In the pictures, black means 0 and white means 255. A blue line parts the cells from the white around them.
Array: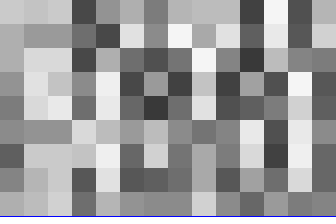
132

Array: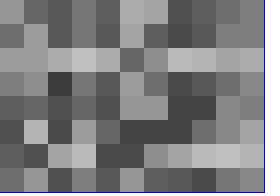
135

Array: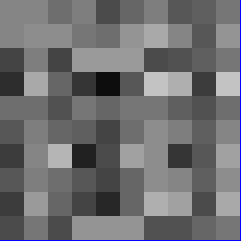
118

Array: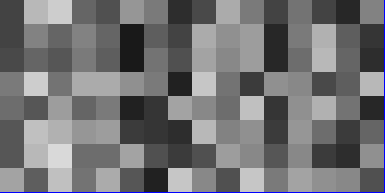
80

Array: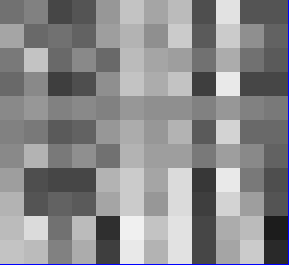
41

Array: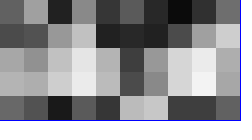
97
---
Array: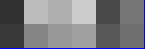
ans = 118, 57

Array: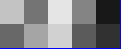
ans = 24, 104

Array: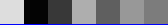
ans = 124, 221

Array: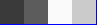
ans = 203, 58

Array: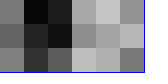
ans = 148, 128

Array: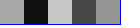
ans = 149, 169

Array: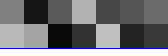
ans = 106, 186
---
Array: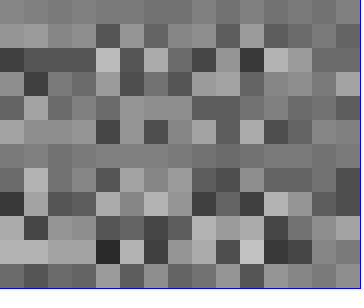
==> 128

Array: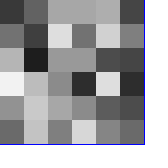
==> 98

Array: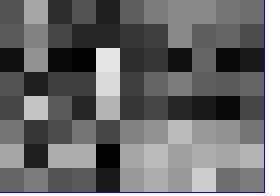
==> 167

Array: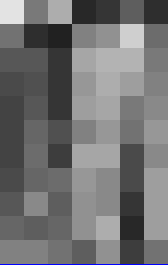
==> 121

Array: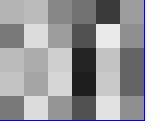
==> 187

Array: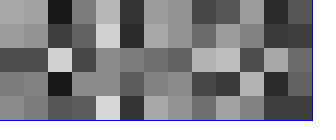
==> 163

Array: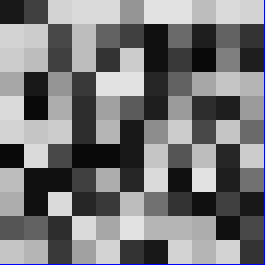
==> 64

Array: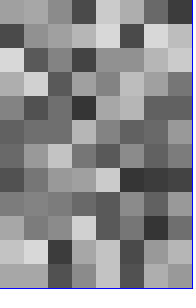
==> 167
